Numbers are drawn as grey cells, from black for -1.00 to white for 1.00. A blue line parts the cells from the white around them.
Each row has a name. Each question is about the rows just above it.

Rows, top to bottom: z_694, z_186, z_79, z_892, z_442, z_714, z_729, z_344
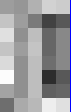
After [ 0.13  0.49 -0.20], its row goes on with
[0.07]
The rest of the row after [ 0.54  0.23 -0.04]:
[-0.48 -0.31]
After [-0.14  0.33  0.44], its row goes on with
[0.87 0.76]
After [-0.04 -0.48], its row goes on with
[-0.31]
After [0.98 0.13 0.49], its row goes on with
[-0.65 -0.31]
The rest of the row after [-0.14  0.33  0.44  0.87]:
[0.76]
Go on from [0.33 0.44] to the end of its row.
[0.87 0.76]

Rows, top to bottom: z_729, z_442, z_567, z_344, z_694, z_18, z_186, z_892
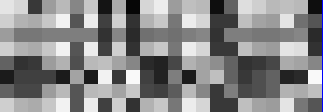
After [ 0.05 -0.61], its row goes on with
[-0.01 -0.01 -0.07 -0.07 -0.01  0.05 -0.67]
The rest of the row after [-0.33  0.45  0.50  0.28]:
[ 0.56 -0.44 -0.50 -0.28  0.45  0.05 -0.56 -0.01 -0.44 -0.38 -0.23  0.40
  0.34  0.50]
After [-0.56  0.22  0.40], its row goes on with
[-0.38  0.45  0.50  0.28  0.05 -0.67 -0.73 -0.44  0.40  0.28  0.11 -0.23
 -0.61 -0.56 -0.44  0.34  0.28  0.05]
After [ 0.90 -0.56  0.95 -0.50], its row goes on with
[-0.73 -0.01 -0.79  0.28  0.50 -0.23 -0.56 -0.38 -0.23 -0.73 -0.67  0.95]
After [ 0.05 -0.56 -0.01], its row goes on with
[-0.44 -0.38 -0.23  0.40  0.34  0.50]
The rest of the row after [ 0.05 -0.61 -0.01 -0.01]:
[-0.07 -0.07 -0.01  0.05 -0.67]
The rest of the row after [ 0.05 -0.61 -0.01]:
[-0.01 -0.07 -0.07 -0.01  0.05 -0.67]

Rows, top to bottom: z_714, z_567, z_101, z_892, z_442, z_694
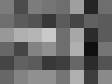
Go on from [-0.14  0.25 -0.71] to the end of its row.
[-0.14]
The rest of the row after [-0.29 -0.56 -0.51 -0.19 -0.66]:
[-0.35]
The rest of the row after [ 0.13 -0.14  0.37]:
[-0.88 -0.08]
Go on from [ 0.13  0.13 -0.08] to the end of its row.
[ 0.37 -0.51  0.08]
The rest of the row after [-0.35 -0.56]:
[-0.29 -0.46 -0.24 -0.29]
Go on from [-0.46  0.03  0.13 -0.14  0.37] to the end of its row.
[-0.88 -0.08]

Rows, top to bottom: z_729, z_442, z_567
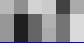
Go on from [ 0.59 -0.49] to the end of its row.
[0.33]
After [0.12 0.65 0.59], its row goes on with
[-0.49  0.33]
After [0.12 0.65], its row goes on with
[ 0.59 -0.49  0.33]

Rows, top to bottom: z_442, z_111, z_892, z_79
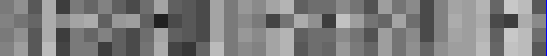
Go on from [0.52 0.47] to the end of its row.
[-0.31]
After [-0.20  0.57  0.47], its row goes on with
[-0.31]
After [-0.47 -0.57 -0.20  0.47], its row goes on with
[-0.04  0.08  0.02  0.29  0.41 -0.31 -0.14 -0.20  0.19 -0.04 -0.20  0.24
 -0.09  0.13 -0.20  0.13  0.24  0.24  0.47 -0.20  0.52  0.47 -0.31]
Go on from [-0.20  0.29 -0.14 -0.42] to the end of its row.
[ 0.02  0.35  0.24  0.35 -0.42 -0.52  0.35  0.08]

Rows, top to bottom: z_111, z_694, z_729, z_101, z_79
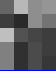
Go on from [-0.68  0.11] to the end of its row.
[-0.10]
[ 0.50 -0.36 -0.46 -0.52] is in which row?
z_729
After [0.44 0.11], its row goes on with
[0.17]

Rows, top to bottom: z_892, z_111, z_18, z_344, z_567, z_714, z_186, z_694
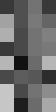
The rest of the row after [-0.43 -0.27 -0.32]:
[-0.65]
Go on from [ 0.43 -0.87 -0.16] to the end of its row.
[0.43]
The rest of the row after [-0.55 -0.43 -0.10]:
[-0.05]
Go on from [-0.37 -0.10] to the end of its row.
[-0.55]

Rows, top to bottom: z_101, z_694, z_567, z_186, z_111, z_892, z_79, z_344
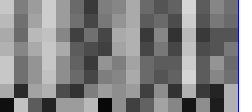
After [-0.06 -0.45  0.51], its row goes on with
[-0.40 -0.34 -0.06]
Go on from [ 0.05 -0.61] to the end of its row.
[ 0.45 -0.55 -0.34 -0.34]
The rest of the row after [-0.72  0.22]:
[ 0.22  0.45 -0.94  0.11 -0.50 -0.23  0.28  0.05 -0.83  0.11 -0.77  0.39]
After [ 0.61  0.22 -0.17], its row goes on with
[-0.55 -0.01  0.05  0.33 -0.17 -0.34 -0.23  0.67 -0.28  0.05 -0.12]
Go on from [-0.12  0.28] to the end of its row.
[ 0.61  0.22 -0.12 -0.45 -0.06  0.16  0.33 -0.28 -0.17 -0.40  0.61 -0.34
 -0.06 -0.17]
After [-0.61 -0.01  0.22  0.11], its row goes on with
[ 0.22 -0.50  0.11 -0.61  0.39 -0.55 -0.72  0.39]
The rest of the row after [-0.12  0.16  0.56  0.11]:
[-0.23 -0.55  0.16 -0.01  0.28 -0.17 -0.28 -0.28  0.61 -0.28  0.16 -0.17]

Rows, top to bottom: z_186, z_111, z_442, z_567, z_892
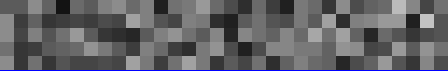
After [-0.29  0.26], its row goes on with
[-0.64  0.00  0.05  0.20  0.20 -0.75  0.53 -0.34]
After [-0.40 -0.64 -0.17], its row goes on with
[-0.52 -0.75 -0.05 -0.17 -0.58  0.10 -0.40 -0.23 -0.17  0.47  0.05 -0.46
 -0.11]
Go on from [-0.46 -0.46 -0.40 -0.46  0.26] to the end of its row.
[-0.05 -0.52 -0.11  0.26 -0.05 -0.58 -0.29 -0.46 -0.11 -0.64 -0.23  0.00
 -0.17 -0.23 -0.70 -0.40 -0.23  0.20 -0.34 -0.58  0.05 -0.40]

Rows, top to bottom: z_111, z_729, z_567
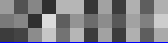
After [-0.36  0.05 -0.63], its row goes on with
[ 0.43  0.43 -0.58  0.27 -0.53  0.38 -0.26  0.38]
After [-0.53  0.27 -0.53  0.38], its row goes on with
[-0.26  0.33]
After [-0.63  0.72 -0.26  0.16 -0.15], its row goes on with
[ 0.10 -0.31  0.27  0.00  0.61]
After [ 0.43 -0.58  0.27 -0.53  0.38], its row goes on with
[-0.26  0.38]
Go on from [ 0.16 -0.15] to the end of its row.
[ 0.10 -0.31  0.27  0.00  0.61]

